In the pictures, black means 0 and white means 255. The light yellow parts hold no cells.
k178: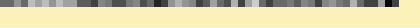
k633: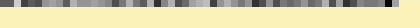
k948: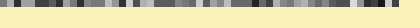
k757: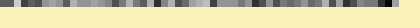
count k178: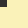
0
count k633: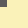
5

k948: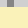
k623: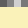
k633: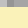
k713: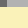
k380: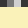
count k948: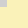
3
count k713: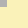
3
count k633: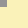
1
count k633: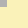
0
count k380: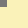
1
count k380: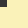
2
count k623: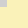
1

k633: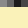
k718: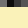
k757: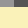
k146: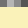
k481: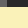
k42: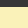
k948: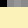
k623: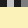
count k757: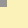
2
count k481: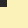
3
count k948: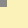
2
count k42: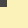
0

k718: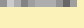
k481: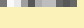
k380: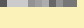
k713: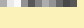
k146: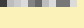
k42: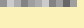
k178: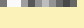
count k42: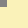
2
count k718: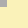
4
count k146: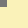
2

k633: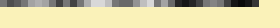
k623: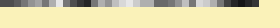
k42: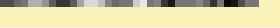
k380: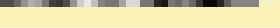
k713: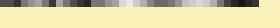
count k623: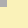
5
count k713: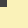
1

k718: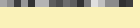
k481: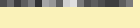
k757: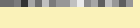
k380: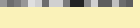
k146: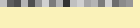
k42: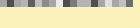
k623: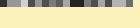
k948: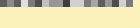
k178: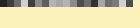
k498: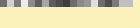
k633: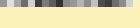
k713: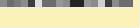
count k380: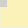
4
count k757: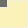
3
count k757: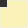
1
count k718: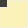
2
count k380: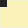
2
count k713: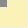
5

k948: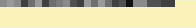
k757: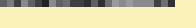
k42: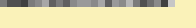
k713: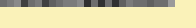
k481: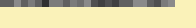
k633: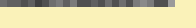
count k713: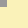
1
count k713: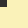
3
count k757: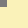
1

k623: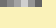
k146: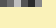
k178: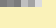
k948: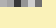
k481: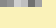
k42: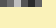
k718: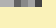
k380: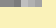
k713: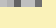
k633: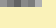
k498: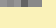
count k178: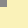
1
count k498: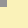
2

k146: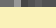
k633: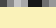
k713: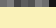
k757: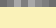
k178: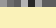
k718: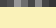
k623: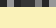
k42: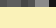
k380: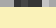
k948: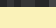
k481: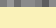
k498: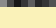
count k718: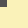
1
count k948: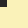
4

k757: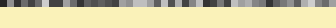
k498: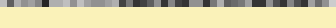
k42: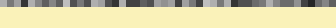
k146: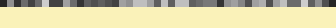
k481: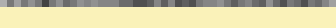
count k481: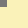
10
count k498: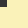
8

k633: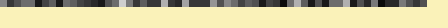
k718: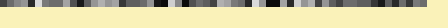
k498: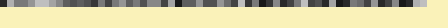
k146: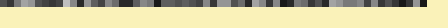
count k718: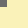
10
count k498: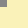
5
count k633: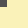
8

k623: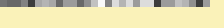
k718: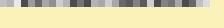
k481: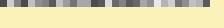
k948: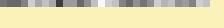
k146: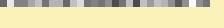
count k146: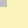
5
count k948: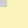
4
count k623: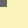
4

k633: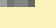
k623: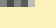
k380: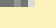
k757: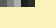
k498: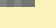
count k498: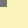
3
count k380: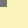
3
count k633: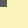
0
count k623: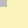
1
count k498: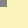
2
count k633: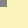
2
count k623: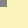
2

